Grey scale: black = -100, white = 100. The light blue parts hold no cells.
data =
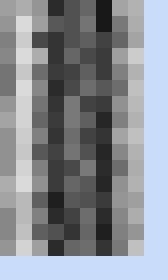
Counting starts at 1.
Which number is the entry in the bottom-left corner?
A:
18
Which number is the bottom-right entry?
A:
50
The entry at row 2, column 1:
18
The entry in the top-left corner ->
24
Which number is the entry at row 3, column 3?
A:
-42
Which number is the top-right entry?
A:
40
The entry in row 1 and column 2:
35
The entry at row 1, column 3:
18
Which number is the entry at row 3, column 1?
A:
1
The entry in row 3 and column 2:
60
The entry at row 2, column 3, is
24
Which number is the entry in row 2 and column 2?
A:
72

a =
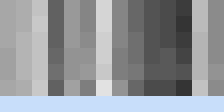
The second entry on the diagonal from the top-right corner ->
47
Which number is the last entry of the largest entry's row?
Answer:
9
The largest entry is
77
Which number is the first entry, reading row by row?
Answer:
31
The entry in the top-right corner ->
9
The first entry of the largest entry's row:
31
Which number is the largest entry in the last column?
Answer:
15
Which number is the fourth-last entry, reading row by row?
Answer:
-41
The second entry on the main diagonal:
36

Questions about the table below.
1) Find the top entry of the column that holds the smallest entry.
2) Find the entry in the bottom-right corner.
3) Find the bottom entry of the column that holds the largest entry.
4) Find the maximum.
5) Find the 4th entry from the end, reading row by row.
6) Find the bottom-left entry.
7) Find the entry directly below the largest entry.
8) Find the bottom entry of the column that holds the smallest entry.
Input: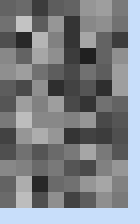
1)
18
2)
-5
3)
48
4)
53
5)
-48
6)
-17
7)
-69
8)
-27

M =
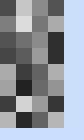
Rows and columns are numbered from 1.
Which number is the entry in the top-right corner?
-34
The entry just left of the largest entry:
-1
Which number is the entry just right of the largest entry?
-6
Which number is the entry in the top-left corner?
-40
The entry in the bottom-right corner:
43
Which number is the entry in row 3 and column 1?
-34
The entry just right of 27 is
-74
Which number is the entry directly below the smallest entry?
66
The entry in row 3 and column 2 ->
-12
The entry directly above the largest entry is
55

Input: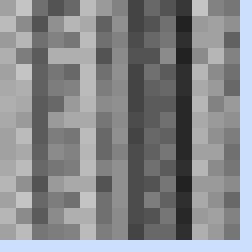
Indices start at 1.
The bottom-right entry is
-8
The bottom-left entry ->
26
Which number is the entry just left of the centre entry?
-8
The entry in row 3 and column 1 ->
20
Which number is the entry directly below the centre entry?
14
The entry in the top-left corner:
26
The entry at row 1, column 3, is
-13
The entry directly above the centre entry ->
14
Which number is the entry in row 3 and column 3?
-13
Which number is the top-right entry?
-8
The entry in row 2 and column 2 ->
8
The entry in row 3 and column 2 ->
42
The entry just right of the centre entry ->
-41
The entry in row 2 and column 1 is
47
